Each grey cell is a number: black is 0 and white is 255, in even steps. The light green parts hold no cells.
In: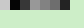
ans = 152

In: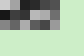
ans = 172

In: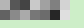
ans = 119

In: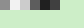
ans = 204

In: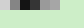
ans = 20

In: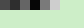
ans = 101

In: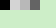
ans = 1
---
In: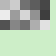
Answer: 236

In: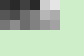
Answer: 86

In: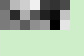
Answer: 123

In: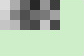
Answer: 208

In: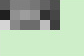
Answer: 31

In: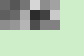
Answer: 95
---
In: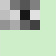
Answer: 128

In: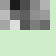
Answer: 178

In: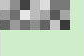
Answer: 121

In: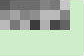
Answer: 197

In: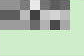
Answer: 105

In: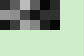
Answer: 40

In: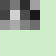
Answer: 160

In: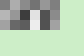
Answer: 127

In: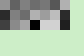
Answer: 177
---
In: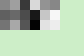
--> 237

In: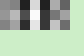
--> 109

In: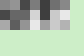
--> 179

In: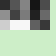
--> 56

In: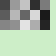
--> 36

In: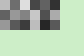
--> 89
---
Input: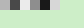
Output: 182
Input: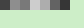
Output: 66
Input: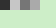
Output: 48
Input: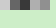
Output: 204
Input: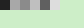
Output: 34
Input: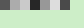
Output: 86
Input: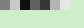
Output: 127
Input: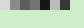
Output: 217
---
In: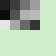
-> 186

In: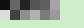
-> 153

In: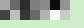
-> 202

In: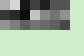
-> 145

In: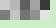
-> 228

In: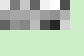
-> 177

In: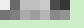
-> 146

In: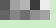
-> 161

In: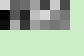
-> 118
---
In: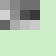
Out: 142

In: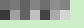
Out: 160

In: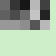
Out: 75

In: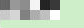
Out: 213

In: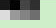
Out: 153

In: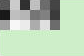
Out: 191

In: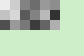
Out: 215

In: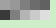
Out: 127

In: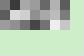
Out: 218

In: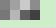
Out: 182
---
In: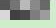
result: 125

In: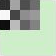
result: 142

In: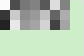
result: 100

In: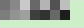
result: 104

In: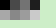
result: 156

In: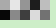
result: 219

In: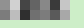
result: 90

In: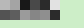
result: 143

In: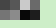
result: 8

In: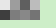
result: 136
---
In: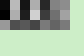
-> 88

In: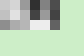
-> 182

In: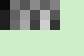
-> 167

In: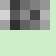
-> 98

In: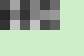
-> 86

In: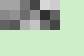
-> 174
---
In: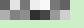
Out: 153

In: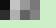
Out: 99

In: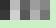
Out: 177

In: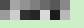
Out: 27

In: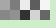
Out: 211

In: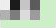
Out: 219
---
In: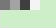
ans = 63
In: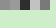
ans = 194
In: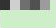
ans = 81
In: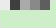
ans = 137
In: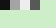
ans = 237
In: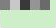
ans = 149
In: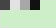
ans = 167
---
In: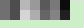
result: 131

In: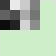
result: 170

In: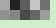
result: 102

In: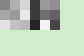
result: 111

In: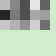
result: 167

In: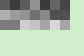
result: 80

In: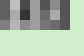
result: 170

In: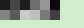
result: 121

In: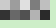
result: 179
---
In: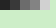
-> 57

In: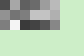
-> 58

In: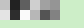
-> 250

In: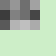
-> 89

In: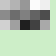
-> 160

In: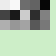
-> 151

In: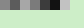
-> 123

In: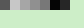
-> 144

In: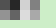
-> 147

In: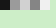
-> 155
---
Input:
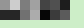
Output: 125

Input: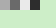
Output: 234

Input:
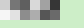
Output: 95

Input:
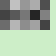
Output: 151

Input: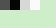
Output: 216

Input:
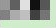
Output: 224

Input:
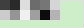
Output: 222
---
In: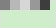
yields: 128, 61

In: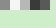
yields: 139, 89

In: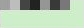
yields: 160, 120

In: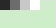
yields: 40, 255

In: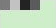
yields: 123, 91

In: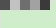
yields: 79, 58

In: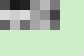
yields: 76, 110

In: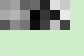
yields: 149, 64

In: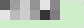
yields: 94, 125
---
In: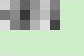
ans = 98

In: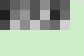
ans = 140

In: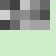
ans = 174

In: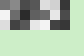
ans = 87

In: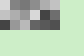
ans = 185

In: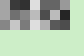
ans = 123
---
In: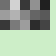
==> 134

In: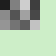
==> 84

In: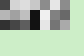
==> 240

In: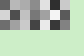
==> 161

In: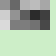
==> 93

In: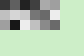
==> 118
